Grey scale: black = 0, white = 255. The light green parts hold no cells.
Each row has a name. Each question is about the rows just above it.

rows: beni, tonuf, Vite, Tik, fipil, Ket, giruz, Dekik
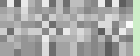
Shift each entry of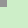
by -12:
[137]
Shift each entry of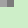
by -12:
[150 111]

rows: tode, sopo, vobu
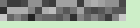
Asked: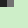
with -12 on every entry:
[ 23 103]
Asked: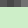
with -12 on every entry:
[ 75  60  75 103]
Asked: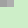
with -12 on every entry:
[149 162]
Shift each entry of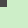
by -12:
[60]
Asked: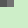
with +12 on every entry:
[ 99 127]
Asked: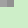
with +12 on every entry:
[173 157]
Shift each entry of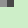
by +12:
[157  84]

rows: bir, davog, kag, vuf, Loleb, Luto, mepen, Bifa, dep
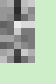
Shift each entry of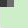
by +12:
[ 69 122]
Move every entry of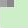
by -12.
[150 125]
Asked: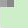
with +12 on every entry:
[174 149]
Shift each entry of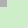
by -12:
[164]

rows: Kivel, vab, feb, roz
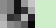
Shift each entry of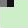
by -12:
[111   7]
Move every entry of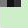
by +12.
[135  31  62]
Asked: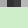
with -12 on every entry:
[158  38  51 172]
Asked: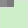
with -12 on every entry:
[127 111]

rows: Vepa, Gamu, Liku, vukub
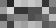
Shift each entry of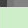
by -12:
[ 53 107 119 119]
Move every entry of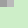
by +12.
[171 198]

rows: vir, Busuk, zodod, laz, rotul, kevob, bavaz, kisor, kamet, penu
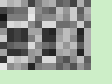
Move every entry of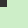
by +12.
[62]
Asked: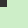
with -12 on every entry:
[38]

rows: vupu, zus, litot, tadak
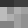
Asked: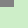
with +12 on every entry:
[142 142]
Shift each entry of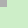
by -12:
[163]
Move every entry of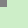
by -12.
[118]
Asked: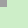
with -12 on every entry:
[148]
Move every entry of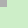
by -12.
[163]
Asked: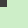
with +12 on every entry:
[74]
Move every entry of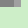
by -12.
[118 118 148]

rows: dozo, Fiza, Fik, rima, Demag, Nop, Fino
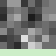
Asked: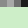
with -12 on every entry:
[126 156  98  16]
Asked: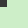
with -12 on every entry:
[43]
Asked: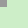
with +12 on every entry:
[166]

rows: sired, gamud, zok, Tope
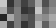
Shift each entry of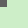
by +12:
[108]
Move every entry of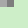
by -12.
[156 113]
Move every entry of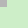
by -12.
[170]
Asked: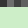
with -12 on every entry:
[40 98 53 84]
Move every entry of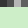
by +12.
[ 64  92 194 108]
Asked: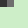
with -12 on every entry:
[40 98]
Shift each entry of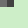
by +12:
[122  77]

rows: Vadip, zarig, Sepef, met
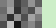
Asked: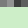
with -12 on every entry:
[111 135  50  82]
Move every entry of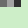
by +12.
[119 175  60]
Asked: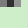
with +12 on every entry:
[135  60 159]
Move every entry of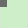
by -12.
[95]
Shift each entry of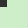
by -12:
[36]
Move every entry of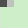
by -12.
[ 66 181]
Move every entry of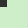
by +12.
[60]

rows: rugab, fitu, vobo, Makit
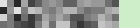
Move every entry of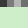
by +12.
[ 68 135 192 123]
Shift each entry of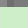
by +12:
[149 123 135 135]
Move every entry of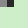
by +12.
[149  53]
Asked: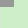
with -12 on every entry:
[140 140]

